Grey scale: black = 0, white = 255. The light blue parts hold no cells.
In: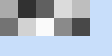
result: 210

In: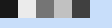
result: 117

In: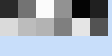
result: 218

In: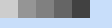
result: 128

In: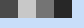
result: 74

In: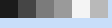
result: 154

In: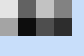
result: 164

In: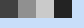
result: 65

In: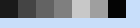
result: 127
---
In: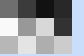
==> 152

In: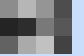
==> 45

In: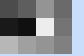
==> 16

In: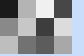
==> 199

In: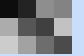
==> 86

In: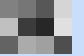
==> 59

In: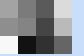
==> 132

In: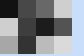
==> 62
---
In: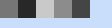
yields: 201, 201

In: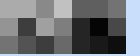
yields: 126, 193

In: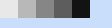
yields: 134, 232

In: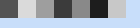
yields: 59, 218

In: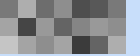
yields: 100, 197

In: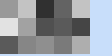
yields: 80, 226

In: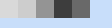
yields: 148, 217
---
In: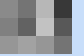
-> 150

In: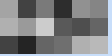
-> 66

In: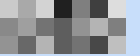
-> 147

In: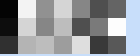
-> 48

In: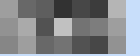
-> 134

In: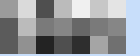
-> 91

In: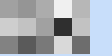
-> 130
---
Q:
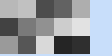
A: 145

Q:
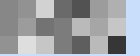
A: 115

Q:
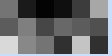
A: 70

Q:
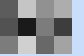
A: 124

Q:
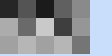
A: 201

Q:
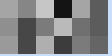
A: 123
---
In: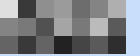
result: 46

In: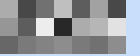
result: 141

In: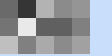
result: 161

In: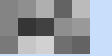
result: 99

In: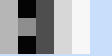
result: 247

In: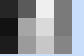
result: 133
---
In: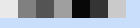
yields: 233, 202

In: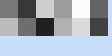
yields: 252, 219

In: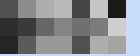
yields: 206, 197

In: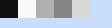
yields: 249, 216

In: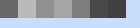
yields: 186, 165

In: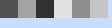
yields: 226, 197

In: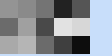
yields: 226, 215

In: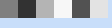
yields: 247, 227

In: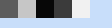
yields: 241, 198

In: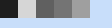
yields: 214, 159
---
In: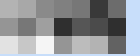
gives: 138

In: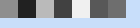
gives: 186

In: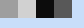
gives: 12

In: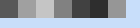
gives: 197

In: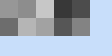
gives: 199

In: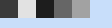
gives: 29

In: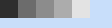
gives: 140

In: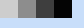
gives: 62

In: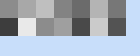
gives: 191
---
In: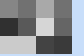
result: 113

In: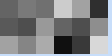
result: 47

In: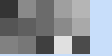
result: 181

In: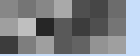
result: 108

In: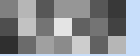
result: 56

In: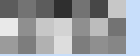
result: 199

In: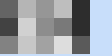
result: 45
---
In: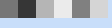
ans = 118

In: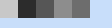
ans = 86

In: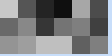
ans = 36

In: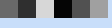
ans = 47

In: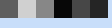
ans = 37

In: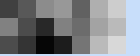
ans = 28

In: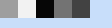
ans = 66

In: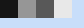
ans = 88

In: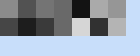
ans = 29
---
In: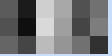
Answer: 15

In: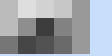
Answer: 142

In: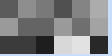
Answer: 100

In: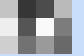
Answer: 85

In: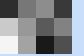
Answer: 152

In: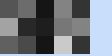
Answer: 40

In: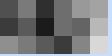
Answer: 90

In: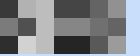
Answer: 80
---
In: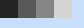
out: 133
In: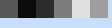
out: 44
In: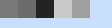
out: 35
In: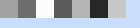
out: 252
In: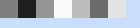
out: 149
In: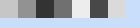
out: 51
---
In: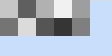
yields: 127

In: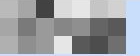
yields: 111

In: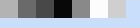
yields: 207

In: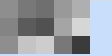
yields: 59

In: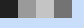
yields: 115

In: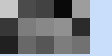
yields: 113

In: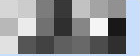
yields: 47
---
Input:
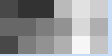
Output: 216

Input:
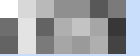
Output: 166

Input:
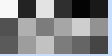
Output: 206

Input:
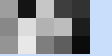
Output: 189

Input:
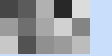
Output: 209

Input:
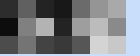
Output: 188

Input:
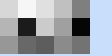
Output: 160

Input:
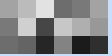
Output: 175

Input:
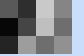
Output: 191

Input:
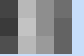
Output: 142
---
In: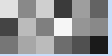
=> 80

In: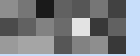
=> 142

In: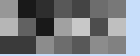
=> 140

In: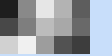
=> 82

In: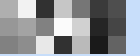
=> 26

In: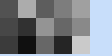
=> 37

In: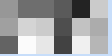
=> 240

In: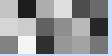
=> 163
